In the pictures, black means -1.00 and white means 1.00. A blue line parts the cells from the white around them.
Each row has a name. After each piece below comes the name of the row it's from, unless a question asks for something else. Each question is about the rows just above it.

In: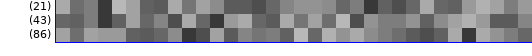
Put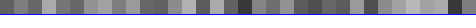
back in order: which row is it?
(21)
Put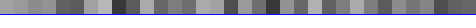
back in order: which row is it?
(86)
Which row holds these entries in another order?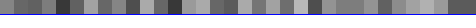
(43)
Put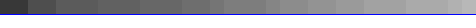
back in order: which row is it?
(86)
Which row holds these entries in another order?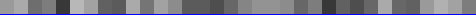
(21)
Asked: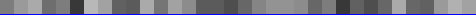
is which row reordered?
(21)
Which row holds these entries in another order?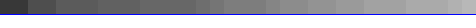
(21)

